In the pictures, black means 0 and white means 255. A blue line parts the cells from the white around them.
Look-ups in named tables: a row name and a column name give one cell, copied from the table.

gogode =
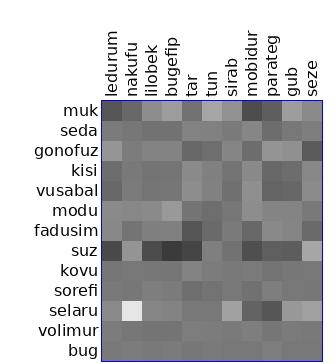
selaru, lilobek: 134
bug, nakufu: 124
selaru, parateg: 86
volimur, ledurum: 124
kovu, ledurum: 118
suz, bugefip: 59
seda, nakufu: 119
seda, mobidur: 134
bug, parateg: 125
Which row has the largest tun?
muk

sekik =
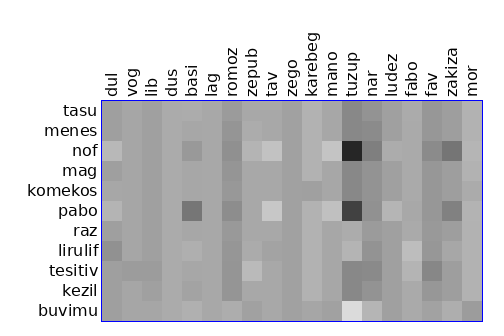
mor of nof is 181
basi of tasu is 172
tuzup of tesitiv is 136
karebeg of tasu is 178
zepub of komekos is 168
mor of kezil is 178
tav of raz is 168
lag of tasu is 168
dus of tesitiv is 171
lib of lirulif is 160

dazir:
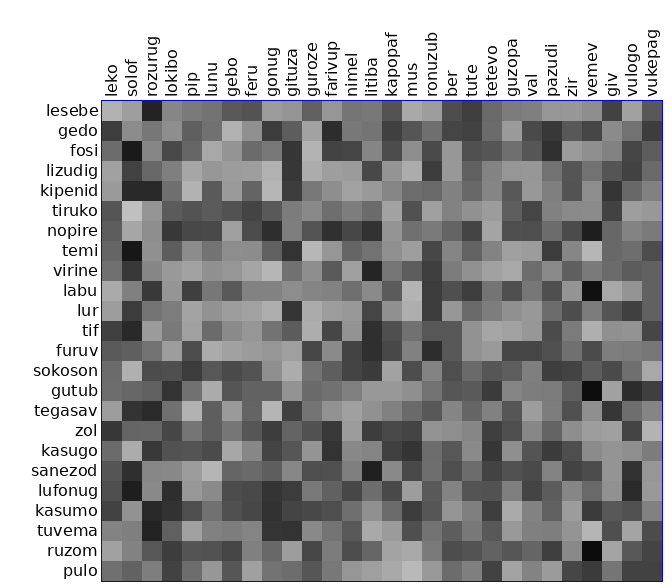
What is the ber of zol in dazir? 143
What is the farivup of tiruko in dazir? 110
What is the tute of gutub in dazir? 90
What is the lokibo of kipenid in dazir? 111
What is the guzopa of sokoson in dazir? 94
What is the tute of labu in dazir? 62
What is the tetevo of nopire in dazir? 164
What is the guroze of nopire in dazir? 84
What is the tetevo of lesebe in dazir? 105
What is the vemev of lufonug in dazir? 105
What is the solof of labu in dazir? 128
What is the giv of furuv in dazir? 126
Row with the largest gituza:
sokoson

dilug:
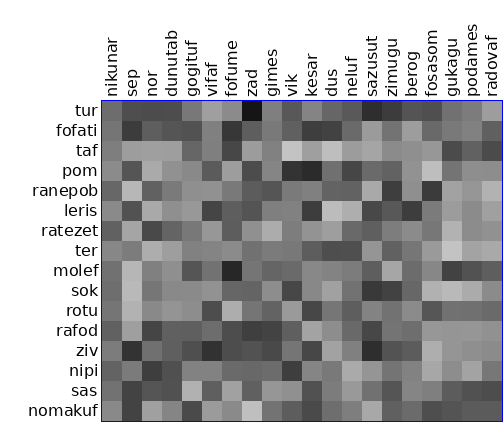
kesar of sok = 136
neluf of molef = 124
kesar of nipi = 133
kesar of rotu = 71
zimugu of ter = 97
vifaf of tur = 159
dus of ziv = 162
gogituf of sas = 177
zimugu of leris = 88
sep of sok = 185
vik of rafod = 95
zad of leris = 84
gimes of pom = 133

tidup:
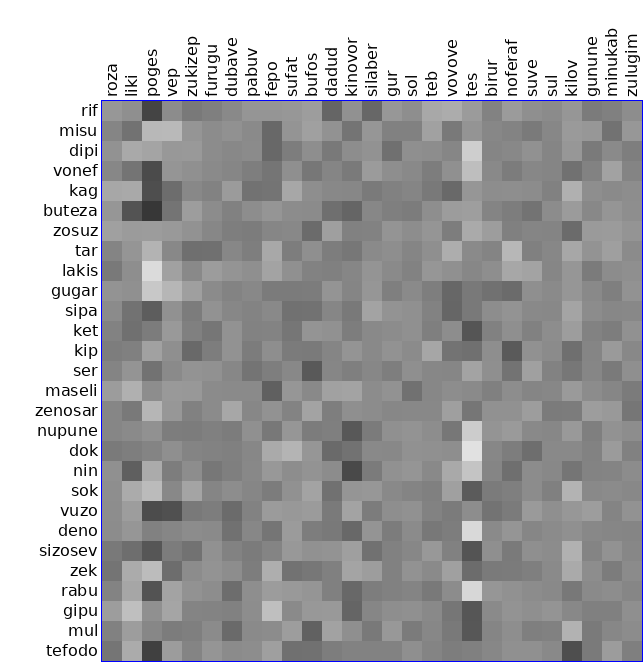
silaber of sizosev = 113
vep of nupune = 125
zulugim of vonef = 132
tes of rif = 155
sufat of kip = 123
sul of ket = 141
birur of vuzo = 115
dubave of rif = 137
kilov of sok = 179
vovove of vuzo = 123
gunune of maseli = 140
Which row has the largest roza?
kag

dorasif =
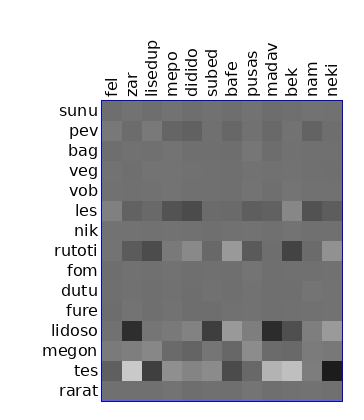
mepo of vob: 115
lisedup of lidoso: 117
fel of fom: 110
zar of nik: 114
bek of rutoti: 67
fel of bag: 110
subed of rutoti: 104
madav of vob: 111
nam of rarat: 114
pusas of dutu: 114
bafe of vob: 111
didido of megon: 100
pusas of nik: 114
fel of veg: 114
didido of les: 75
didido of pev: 97
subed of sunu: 113
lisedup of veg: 115
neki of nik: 112

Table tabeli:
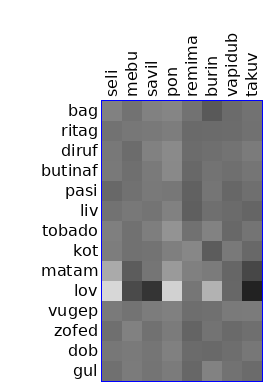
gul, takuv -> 107
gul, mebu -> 123
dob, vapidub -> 110
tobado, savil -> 126
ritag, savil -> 121
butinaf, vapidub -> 111
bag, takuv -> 114
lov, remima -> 118
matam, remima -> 128
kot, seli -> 125
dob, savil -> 117
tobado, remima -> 113
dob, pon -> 128
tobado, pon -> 147
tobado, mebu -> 113

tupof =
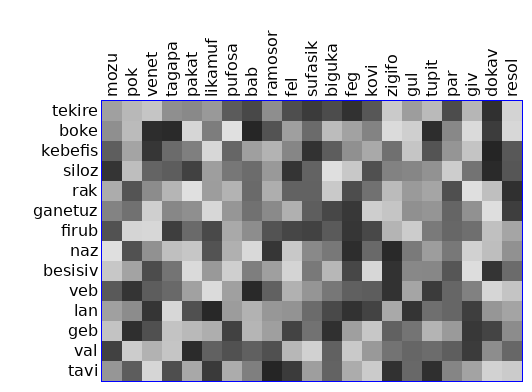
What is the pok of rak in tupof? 84
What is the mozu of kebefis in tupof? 94
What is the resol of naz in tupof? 145
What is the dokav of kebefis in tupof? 37
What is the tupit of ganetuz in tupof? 149
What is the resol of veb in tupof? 196
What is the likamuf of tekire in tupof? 153
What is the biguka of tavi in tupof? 99
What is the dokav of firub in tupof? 192
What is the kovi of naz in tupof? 105
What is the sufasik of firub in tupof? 66

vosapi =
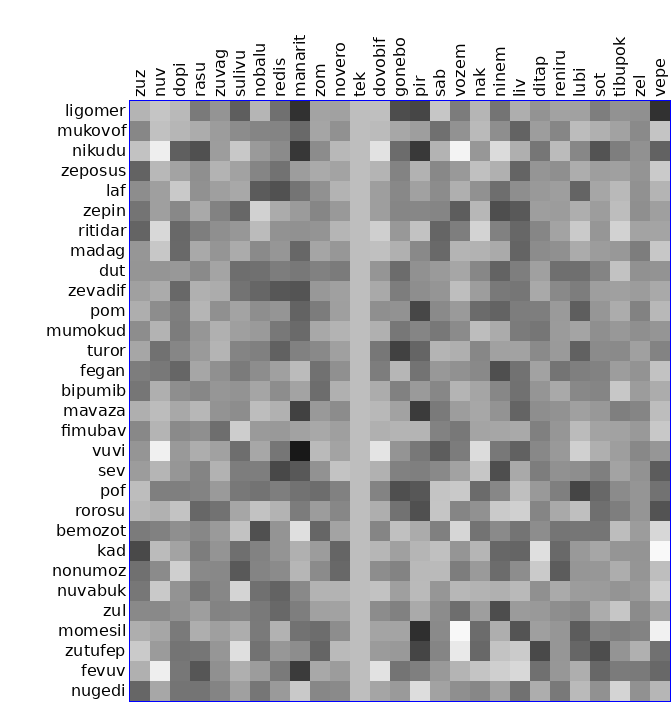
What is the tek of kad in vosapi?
190
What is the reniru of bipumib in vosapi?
169
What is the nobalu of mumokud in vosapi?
154
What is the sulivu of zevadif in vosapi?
115
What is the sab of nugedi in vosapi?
162
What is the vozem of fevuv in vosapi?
180
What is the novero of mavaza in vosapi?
140
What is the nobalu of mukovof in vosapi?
133
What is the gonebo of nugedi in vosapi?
154
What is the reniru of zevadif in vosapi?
137
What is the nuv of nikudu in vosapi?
238
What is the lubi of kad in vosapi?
153
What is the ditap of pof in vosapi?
153
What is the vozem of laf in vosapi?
175
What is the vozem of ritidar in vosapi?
126
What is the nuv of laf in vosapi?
159

